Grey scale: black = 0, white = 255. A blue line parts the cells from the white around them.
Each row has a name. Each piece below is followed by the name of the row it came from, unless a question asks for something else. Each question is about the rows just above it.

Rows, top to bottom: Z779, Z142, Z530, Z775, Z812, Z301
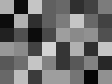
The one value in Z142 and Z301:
[104]
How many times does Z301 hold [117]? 1
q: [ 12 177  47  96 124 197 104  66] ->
Z142
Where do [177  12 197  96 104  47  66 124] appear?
Z779
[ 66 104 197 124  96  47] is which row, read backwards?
Z142

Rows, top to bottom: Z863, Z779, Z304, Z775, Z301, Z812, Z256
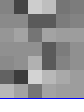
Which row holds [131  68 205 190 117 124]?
Z863
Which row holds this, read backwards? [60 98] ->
Z812
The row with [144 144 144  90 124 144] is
Z775
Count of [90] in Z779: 2
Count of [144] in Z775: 4
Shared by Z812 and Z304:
[157]

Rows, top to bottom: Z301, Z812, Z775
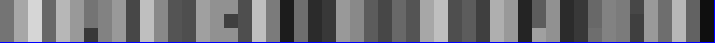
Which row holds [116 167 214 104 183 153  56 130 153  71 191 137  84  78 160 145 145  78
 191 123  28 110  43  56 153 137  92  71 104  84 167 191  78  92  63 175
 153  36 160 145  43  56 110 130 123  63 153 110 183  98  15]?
Z775
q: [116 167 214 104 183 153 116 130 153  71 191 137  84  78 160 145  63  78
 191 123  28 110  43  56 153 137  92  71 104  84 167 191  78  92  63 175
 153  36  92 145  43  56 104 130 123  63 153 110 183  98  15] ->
Z812
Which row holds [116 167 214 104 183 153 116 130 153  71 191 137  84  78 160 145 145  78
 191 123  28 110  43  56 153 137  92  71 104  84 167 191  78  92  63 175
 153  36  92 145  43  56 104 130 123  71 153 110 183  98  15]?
Z301

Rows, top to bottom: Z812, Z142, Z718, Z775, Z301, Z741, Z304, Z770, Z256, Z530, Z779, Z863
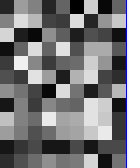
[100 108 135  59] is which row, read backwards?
Z770
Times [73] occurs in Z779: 4
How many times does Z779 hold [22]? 4
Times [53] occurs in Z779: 1

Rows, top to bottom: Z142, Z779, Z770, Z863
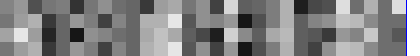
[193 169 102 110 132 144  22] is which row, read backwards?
Z770
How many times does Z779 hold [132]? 3
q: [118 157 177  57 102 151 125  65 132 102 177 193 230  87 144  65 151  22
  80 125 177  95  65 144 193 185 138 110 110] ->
Z863

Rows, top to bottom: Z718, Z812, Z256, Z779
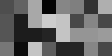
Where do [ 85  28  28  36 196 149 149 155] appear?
Z256
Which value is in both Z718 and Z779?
[134]
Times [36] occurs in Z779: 2
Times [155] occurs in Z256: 1
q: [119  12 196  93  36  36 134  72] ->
Z779
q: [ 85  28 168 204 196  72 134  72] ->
Z812

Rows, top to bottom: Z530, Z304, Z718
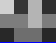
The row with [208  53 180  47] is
Z530
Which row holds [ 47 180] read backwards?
Z530
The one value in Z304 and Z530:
[180]
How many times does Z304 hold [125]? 3
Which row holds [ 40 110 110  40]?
Z718
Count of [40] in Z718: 2

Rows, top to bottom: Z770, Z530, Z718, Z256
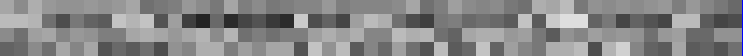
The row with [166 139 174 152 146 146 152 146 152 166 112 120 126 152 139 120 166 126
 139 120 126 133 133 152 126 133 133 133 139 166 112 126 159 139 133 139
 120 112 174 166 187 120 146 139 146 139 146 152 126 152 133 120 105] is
Z770
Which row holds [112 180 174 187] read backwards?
Z718
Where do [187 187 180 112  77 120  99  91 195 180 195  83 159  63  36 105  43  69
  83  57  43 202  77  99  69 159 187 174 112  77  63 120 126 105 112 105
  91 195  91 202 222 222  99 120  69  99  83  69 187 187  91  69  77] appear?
Z530
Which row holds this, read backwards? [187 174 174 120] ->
Z256
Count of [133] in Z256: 5

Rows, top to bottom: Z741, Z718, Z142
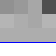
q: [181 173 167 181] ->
Z718
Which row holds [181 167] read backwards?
Z718
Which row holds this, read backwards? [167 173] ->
Z718
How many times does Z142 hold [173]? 4
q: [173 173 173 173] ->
Z142

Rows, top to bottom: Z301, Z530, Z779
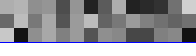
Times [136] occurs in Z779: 2
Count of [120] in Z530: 2
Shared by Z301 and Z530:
[113]

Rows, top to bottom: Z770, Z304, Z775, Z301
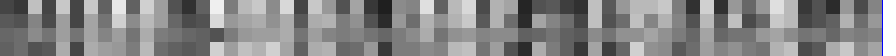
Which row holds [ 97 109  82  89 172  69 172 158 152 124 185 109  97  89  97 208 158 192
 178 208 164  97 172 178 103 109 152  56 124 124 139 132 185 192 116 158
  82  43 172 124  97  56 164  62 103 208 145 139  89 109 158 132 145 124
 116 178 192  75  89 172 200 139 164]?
Z301
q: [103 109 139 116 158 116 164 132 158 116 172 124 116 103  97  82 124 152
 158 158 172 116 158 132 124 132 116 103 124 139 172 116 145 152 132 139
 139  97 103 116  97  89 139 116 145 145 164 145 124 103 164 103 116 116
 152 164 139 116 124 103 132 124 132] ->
Z775
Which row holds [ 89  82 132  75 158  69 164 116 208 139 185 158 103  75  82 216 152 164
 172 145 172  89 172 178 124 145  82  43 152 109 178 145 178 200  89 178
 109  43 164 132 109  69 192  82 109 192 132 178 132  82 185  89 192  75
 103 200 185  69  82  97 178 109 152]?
Z304
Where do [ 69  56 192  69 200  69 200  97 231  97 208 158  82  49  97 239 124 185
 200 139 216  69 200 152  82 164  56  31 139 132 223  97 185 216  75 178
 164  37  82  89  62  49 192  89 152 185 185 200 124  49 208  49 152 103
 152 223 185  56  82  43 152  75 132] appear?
Z770

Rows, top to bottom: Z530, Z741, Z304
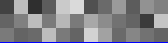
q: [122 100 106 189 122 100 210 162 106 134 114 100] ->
Z304
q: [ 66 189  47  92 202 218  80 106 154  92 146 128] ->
Z530
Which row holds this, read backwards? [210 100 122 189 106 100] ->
Z304
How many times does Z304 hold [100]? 3

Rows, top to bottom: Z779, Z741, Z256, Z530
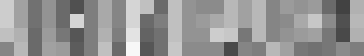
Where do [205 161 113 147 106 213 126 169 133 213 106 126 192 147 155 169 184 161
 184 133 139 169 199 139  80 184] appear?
Z741
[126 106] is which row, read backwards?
Z741
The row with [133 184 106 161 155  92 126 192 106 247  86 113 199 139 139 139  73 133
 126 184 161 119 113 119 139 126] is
Z530
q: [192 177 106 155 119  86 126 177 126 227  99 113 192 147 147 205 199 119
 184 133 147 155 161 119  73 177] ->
Z256

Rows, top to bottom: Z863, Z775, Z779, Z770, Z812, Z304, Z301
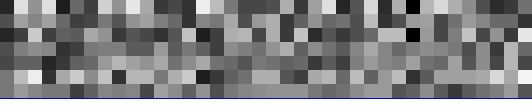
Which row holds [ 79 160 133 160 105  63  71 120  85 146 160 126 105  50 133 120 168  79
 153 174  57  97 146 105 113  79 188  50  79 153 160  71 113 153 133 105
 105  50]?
Z775
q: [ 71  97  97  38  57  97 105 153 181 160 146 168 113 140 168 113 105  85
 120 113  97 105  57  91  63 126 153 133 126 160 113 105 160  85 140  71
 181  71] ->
Z812

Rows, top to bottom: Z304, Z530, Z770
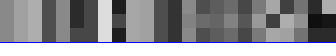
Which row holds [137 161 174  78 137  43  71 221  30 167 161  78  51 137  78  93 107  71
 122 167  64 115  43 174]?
Z304
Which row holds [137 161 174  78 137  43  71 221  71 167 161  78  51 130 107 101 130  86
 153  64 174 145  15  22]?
Z530
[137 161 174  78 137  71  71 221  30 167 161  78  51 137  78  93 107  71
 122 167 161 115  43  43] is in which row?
Z770

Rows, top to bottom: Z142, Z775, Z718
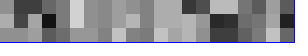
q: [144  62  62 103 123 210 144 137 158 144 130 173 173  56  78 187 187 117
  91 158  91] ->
Z142
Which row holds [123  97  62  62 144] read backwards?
Z718
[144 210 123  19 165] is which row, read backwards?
Z775

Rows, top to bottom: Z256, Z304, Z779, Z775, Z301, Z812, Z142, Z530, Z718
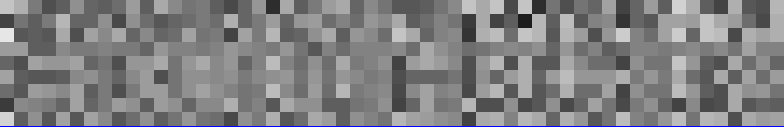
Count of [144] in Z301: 4
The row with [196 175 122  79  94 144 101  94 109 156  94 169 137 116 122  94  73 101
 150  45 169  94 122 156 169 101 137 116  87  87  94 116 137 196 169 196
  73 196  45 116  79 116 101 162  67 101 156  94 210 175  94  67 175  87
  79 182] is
Z256
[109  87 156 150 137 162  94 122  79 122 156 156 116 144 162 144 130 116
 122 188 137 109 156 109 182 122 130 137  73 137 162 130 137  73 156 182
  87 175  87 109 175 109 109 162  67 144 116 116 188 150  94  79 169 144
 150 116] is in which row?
Z142

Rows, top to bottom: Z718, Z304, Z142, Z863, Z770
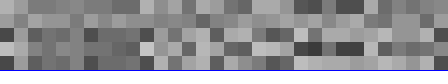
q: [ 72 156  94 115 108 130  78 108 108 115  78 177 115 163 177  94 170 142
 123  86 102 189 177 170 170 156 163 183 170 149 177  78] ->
Z770
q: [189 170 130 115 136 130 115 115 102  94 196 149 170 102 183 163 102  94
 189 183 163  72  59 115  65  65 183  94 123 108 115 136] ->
Z863

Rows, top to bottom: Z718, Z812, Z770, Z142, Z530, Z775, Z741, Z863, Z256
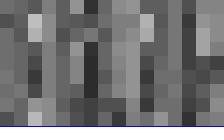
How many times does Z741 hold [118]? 2
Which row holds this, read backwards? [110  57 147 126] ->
Z775
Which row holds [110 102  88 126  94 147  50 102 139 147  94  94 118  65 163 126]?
Z142

